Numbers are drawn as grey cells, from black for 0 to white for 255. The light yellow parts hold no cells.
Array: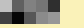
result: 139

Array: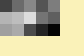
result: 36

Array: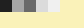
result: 219

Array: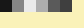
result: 90

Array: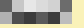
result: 60

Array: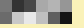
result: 95

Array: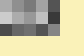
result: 84
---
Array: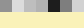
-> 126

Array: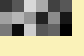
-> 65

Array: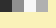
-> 247

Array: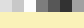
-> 50

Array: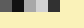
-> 210

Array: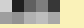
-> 126
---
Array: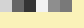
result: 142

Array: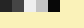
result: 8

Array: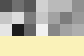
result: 186

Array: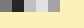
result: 163

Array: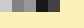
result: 67

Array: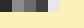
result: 232

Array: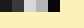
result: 7
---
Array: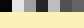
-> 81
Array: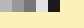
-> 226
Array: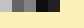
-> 14
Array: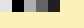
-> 99
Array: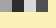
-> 216
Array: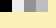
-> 146
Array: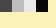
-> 233
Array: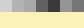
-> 149
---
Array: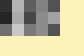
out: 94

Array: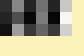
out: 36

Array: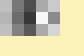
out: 77

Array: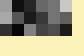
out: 38

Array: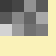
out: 146

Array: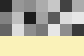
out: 141

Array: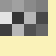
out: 138

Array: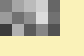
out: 187
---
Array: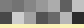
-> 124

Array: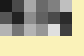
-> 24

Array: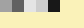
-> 162

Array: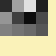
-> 43

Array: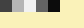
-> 65

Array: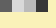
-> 96

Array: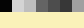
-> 4

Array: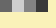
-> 103

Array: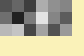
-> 82
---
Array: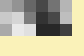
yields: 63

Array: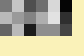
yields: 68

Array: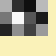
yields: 154

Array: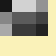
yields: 35

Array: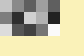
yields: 250

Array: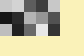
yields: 52

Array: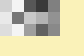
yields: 137

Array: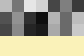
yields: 201
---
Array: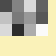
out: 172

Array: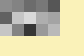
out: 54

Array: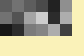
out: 123

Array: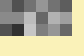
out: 197

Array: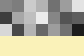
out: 179

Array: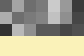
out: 143

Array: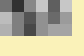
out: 72

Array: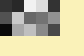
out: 191
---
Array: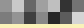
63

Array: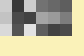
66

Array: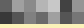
128

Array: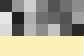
174

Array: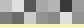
202

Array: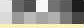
185

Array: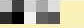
241

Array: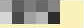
161
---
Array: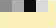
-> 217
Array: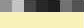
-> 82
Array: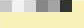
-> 51
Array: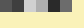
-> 108
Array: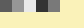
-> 121
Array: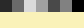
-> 1
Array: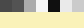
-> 203
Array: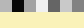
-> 130
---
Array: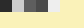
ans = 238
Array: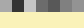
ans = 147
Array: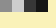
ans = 21
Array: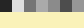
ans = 150
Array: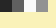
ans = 146
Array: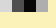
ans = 174
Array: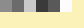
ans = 252
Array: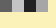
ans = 166
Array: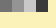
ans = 58
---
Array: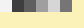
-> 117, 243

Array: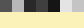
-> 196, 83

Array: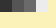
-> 236, 50

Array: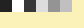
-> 192, 34

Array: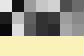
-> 107, 9

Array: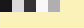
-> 175, 23
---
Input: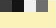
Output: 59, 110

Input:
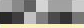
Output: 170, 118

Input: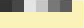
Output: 51, 93

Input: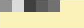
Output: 145, 113

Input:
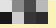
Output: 226, 44

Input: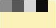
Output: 140, 14

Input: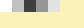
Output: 255, 226
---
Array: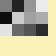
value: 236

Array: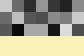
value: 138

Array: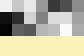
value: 140

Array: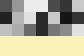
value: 201

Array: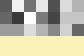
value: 179

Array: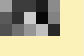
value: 139

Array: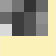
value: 103

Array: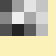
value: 196
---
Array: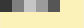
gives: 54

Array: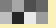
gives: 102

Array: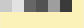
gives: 226

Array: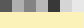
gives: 131

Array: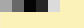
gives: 168

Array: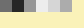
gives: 38

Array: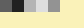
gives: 95

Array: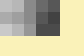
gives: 201
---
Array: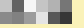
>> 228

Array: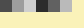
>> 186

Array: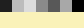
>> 188

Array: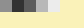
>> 184

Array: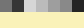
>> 187

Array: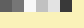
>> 227
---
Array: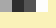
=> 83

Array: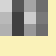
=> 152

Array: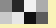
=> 17

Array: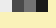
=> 115

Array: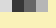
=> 103

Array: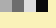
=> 221

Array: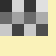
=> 200

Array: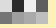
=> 170

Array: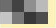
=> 56

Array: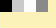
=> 252
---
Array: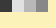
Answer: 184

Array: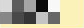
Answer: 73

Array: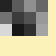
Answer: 47

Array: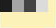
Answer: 165

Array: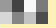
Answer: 122

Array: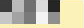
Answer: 112

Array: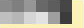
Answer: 93

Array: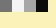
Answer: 167
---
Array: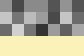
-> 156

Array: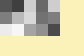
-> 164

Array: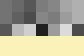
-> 156

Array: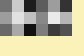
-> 125

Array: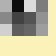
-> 93

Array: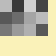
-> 154

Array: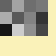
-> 204
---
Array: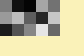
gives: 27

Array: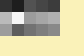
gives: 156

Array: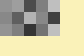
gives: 147

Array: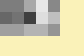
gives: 159

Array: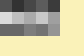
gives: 103

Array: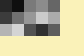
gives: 180

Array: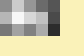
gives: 119

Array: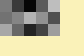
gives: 167
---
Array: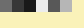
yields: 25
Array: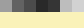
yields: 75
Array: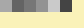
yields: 119
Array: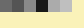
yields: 137
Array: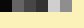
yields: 70
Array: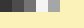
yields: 115
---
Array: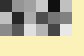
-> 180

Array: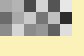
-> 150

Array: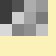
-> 131

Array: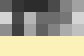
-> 130

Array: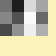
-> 146

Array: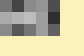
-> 117

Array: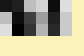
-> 179
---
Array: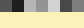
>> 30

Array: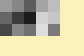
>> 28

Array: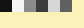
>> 18

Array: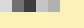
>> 61

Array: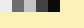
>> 10

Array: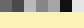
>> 17

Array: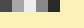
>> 41

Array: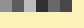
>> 49

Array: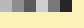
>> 38
